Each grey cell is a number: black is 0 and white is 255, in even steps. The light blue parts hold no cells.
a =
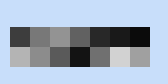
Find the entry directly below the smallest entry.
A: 160
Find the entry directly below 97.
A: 19
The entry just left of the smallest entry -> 25
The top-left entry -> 61

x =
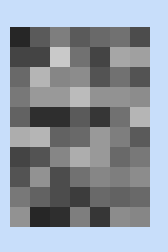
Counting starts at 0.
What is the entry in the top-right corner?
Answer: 76
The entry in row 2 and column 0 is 105
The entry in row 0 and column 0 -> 38
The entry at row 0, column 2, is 126
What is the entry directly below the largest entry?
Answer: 134
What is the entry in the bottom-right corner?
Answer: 134
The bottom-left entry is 146
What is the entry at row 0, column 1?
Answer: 90
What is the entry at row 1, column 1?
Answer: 68
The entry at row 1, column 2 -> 201
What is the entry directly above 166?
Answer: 113
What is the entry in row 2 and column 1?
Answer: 181

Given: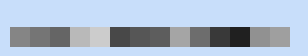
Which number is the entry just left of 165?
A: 93
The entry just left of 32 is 57
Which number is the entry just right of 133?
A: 117

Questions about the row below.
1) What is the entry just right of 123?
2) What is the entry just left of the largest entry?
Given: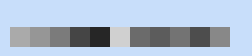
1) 69
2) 38

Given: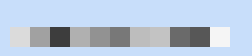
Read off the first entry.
219
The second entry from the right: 87
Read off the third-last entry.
106

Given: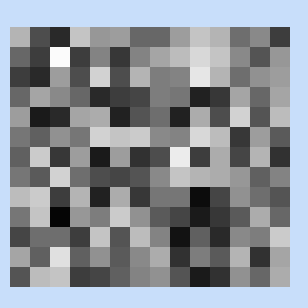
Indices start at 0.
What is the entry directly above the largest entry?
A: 41
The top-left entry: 180
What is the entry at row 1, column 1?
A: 61
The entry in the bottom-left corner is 84
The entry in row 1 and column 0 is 103
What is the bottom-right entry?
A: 172
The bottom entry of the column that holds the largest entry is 196
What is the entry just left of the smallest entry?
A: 196
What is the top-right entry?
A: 61
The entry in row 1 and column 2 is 251
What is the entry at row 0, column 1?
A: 77
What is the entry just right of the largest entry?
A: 61
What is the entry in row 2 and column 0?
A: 61
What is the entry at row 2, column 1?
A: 41
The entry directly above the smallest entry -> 61
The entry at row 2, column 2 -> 157
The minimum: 5

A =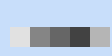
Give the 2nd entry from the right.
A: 66
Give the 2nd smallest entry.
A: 102
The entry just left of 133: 225

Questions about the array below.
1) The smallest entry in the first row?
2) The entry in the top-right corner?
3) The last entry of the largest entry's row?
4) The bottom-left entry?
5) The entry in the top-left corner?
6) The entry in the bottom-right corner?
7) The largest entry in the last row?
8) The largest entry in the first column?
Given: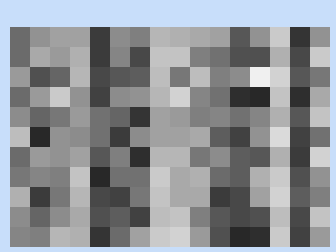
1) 52
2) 146
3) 119
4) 133
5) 107
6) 154
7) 210
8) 189

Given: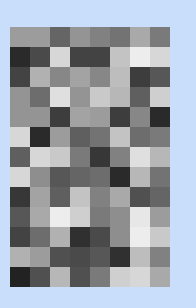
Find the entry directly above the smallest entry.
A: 177
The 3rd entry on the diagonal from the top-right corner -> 189
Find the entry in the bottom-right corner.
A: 169
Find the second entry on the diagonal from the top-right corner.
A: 237
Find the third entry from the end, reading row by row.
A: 207
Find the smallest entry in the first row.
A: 101
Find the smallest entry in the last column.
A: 42
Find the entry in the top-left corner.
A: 156
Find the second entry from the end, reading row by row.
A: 215
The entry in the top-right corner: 122
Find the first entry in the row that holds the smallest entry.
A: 34
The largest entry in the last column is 215
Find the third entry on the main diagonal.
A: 135
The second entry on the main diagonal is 74
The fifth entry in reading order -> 129
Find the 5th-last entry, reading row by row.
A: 80
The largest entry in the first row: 169
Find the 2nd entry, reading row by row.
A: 156

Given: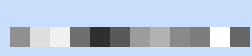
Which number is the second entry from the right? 254
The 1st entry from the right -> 102
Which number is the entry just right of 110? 47
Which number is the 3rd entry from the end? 125
